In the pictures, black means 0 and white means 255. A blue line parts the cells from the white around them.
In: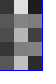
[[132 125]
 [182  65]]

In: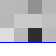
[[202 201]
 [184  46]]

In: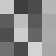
[[190  89]
 [205 101]]

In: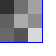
[[171 141]
 [ 84 217]]

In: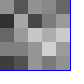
[[167  71]
 [154 199]]

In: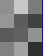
[[ 93  66]
 [ 97 147]]

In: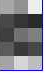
[[ 53  42]
 [113 127]]

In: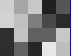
[[192 126]
 [195  96]]
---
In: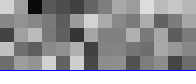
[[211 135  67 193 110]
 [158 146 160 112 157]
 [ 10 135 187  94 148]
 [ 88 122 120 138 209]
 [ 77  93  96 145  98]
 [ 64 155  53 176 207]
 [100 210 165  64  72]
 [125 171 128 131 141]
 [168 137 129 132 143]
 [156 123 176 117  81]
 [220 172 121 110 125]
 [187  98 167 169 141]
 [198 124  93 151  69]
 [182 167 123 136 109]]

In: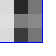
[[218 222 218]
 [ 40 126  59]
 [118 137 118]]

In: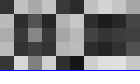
[[ 51 186 172 187  55]
 [193  45  58  50 215]
 [169  82 134  62 128]
 [195  39  57  51 208]
 [ 58 179 166 181  47]
 [ 42 198 184 188  22]
 [193  46  67  45 207]
 [211  28  52  35 222]
 [196  39  60  49 223]
 [166  69  63  81 199]]

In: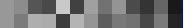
[[152 152]
 [140 123]
 [ 85 174]
 [ 73 172]
 [201  60]
 [ 65 180]
 [160 149]
 [114  93]
 [148 120]
 [ 75 114]
 [ 52  71]
 [102 123]
 [ 25  37]]

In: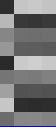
[[ 46 184 134 151  42 117 161 198 108]
 [197  57 111  94 202 124  82  46 135]
 [201  54 110  93 207 122  84  44 136]
 [195  58 111  91 200 129  82  45 131]]

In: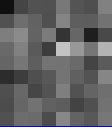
[[ 16  81 126 105 101  44  79  76  81]
 [ 69 110 139 129 118  61 104 102 109]
 [ 82  98  99  90  94  79  70 114 107]
 [ 81  80 123  61 116  88  83  97  76]
 [120 133  52 195 115 116 127  93 136]
 [ 84  94 102 152 106  96  82  67  99]
 [ 79  93  30 118  68  83 100  80  88]
 [129 114  73 179  91 134 111 114 119]]

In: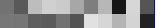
[[114 119]
 [ 89 118]
 [189  94]
 [208  91]
 [203 114]
 [167  83]
 [126 225]
 [183 214]
 [ 22 180]
 [215 212]
 [ 85  34]]

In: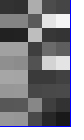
[[ 50 132  33 161 143 166 151  87 152]
 [ 48 132  34 161 140 165 152  88 150]
 [173  90 190  62  82  58  71 135  73]
 [ 76 228  55 107 211  58  73  63  39]
 [ 69 244  52  94 228  65  74  50  25]]

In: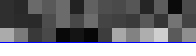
[[ 47  47 171]
 [ 41  43 122]
 [106  42  57]
 [ 89  77  73]
 [107 107   8]
 [ 34  72  20]
 [ 97 109   7]
 [ 78  68  61]
 [ 74  64 168]
 [ 86  58 130]
 [ 37  89 174]
 [ 92  53 207]
 [ 10 116  90]
 [ 75  67 143]]
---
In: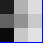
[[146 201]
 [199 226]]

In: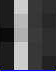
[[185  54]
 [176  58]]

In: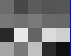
[[113 122]
 [232 100]]

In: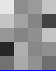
[[162 133]
 [133 143]]

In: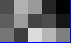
[[156  68]
 [ 62 219]]

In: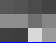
[[142 112]
 [ 61 216]]

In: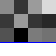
[[154  52]
 [  0 123]]

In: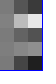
[[187 231]
 [ 99  82]]

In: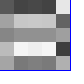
[[199 201]
 [145 145]]
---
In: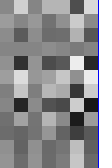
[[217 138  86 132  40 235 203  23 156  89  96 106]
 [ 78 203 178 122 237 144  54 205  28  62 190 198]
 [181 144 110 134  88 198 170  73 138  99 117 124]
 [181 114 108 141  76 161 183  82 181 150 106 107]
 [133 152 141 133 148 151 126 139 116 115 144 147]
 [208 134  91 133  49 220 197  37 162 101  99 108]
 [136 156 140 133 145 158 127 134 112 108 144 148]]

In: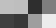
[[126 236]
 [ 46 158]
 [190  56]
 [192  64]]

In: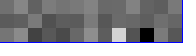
[[121 102  87]
 [ 94 111 123]
 [ 99  94   0]
 [130 104  83]
 [106 107 211]
 [105  87  93]
 [131 123 142]
 [121  91 104]
 [116  93  74]
 [124  81  88]
 [ 97 122  66]
 [134  95 139]
 [112  91 117]]

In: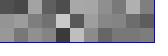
[[127  93 125]
 [176 109 120]
 [121 132 120]
 [143 135 102]
 [166 158 139]
 [168  88 190]
 [ 77 201  58]
 [ 95 113 132]
 [163 126 144]
 [ 72 156 120]
 [ 80 148 152]]

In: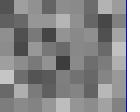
[[156 128 164 193 176 153 152 130]
 [179  71  80 106 124 133 184 162]
 [108 102 143 133 110 104  99 140]
 [138 144 137 136 138 114 132 149]
 [141 181 147 106  61 127 126 189]
 [100 150  69 119 146  90  95 151]
 [145 150 121 152 121  84 123 131]
 [159 104  80  73 140 110 175 138]
 [ 83  96 143 140 159 197 105 125]]

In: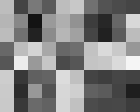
[[ 69 216 188 151 245  66  30  60]
 [ 75 103  91 201 218  70  67  72]
 [ 83  39  33 218 199  62  91  71]
 [113  61  69 194 196  68  97  76]
 [200 146 161 110  86 192 207 193]
 [189 175 182 103  74 220 215 214]
 [ 90 154 139 168 198 100  82  98]
 [121  19  34 212 153  96 152 106]
 [ 68 136 113 189 236  56  44  57]
 [189 181 188 104  86 205 202 201]]

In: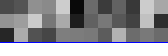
[[167  46 107]
 [204 193 121]
 [ 56  66 108]
 [ 98  87 178]
 [ 59 120  92]
 [107  97 121]
 [  9  29 124]
 [205 170 126]
 [138 119  70]
 [144 203  82]
 [ 84 157 171]
 [ 74 147  38]]
